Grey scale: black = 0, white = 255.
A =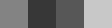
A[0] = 131
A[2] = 87

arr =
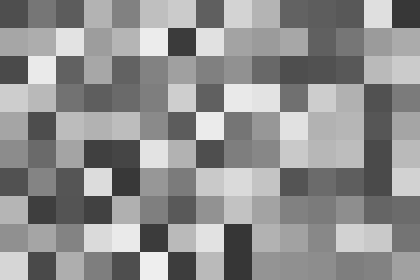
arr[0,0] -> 78
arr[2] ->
[74, 234, 97, 167, 98, 130, 160, 128, 145, 104, 78, 81, 88, 186, 203]
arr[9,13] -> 130
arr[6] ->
[81, 132, 85, 220, 56, 151, 123, 201, 218, 196, 84, 107, 94, 74, 210]
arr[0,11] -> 93
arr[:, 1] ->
[118, 173, 234, 185, 77, 106, 132, 62, 165, 73]
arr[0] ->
[78, 118, 92, 179, 129, 191, 203, 95, 211, 180, 98, 93, 88, 223, 55]
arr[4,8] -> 117
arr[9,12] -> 126
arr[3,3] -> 94
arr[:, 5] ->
[191, 236, 130, 126, 138, 227, 151, 127, 59, 238]
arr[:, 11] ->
[93, 96, 81, 205, 178, 183, 107, 123, 136, 141]
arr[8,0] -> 144
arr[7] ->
[181, 62, 84, 65, 176, 127, 89, 146, 194, 163, 129, 123, 142, 101, 107]
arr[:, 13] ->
[223, 155, 186, 81, 86, 74, 74, 101, 201, 130]
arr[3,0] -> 205
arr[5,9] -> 135
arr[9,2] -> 174
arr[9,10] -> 144
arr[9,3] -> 126
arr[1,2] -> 227
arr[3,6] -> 206
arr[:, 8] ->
[211, 163, 145, 233, 117, 126, 218, 194, 54, 54]
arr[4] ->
[165, 77, 188, 178, 189, 138, 92, 235, 117, 151, 225, 178, 182, 86, 165]
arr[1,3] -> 157
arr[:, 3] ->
[179, 157, 167, 94, 178, 64, 220, 65, 218, 126]

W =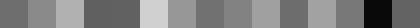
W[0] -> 110
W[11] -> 162
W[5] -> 208
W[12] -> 120
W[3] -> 96

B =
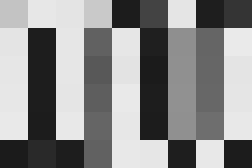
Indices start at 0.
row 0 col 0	195
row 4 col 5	28
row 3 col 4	233
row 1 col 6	143
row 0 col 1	231
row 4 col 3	101
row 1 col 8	234
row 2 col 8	228
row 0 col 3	201
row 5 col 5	230
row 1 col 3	97
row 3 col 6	145
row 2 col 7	102
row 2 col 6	144
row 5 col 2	29
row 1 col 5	31
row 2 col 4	227

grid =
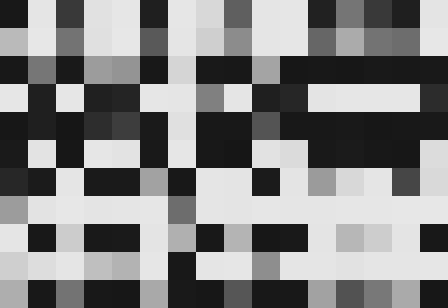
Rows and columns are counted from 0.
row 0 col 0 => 24
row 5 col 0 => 26
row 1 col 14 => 109
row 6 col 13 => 229
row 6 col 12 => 216
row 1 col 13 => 115
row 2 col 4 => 148
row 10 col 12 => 82
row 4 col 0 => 23
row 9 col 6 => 24
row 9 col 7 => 229
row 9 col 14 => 229
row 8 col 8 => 180
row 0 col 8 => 95
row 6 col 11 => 155
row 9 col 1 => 221
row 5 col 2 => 23
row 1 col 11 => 102
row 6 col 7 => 229
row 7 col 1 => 227
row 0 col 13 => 57
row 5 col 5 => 25
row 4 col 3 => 45
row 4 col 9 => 84
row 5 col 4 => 227
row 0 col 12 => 117
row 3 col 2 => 230
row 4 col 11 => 24
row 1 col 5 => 89
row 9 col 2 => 229
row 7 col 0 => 156
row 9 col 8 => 230
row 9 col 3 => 191
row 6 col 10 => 228
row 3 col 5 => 230

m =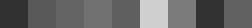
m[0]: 49
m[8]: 97
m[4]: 95
